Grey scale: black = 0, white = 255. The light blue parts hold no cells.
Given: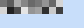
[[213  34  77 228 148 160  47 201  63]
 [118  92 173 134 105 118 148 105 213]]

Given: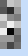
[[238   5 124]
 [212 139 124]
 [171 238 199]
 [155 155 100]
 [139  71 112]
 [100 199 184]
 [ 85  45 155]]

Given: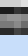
[[208 208 208 224]
 [137 149 149 137]
 [121 121 137 108]
 [ 41  41  67  53]
 [ 28  28  53  41]]

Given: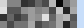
[[224  87  87 144 156 132 144  74 199  37 168]
 [212 132 132  49  61 102  74 183   8 116 156]
 [132  74 116 116 168  74 102 116 168  37 102]
 [ 49 102  61  87 156 144 224 102 168 183  87]]

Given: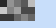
[[201 132 161  73  73]
 [ 57  57 102 132 102]
 [ 41 147 116  89 188]]

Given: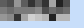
[[150 137  51 165 208 195 181  35 181 181]
 [123 108 123 123 123 137  78 108  93 108]
 [ 93  78 150  93  51  93  51 165  35  78]]

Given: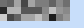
[[205  71  99 164 164 192 150  30 125 150]
 [111  99 164  71 164 125 125  99 137 111]
 [ 42 180 180  87  87  87 137 192 150 137]]

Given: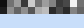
[[ 29 143 100 143  86 173 188  42  72  42 130 100]
 [ 16 114 157  58 204 114 157 130  58  72 244 114]]
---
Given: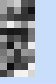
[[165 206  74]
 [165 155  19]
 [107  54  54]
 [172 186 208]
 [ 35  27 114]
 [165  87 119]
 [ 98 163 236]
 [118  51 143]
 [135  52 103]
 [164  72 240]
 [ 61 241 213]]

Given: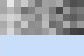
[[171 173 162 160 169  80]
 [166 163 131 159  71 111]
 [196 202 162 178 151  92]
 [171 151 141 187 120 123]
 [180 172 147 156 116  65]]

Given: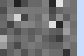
[[ 97  33 105 127 228 114]
 [ 78 116 120 121 102 113]
 [102 211 119 141 142 119]
 [108 118 131 129  37 110]
 [ 85  80  92 115  91 115]
 [177 105  98  96  61 125]
 [155  75 122 106  97 110]
 [ 77 116 111 123 108 109]]

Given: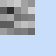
[[178 202 147]
 [ 91 136 207]
 [158 112 130]
 [ 92 176 182]
 [157 122 107]]

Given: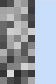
[[ 62 174  67]
 [163 161  59]
 [169 154  75]
 [107 193  62]
 [106 199 208]
 [ 86 133  66]
 [ 76 201 130]
 [177 140 175]
 [137 123  73]
 [ 76 132 187]
 [ 52  40  57]
 [129  56 169]]

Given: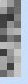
[[190 105]
 [156 109]
 [ 63 132]
 [ 66 111]
 [116 180]
 [ 70  96]
 [187 165]
 [ 61 200]
 [167 179]
 [163 195]
 [105 197]]

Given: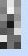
[[137 143]
 [123 160]
 [150 146]
 [105 175]
 [ 87 220]
 [226 107]
 [ 34  69]]
